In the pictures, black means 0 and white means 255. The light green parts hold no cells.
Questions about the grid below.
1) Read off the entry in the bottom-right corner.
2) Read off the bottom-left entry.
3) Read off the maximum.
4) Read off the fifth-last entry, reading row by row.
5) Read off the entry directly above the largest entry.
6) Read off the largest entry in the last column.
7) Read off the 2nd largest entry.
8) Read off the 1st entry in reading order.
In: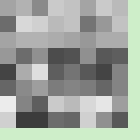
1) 88
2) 208
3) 235
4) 108
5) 102
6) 193
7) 229
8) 163

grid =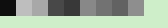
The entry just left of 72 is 168
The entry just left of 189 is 15
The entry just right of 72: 56

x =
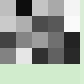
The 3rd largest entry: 231
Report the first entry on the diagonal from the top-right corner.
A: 244
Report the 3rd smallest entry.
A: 40
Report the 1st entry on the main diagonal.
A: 189
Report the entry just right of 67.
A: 135
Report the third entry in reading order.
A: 195

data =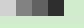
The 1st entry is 207
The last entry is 45
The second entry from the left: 130

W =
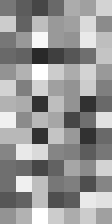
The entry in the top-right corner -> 211
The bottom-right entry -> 160
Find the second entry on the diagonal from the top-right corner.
218
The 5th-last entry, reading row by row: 255
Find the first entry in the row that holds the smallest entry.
105
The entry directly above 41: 248
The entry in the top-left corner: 119
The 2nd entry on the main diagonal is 98
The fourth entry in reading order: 105
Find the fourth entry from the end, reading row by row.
204
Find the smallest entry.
41
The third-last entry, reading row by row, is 172
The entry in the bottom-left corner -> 147
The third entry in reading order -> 70
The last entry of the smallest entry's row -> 196
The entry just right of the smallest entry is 63
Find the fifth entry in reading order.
172
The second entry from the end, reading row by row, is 204
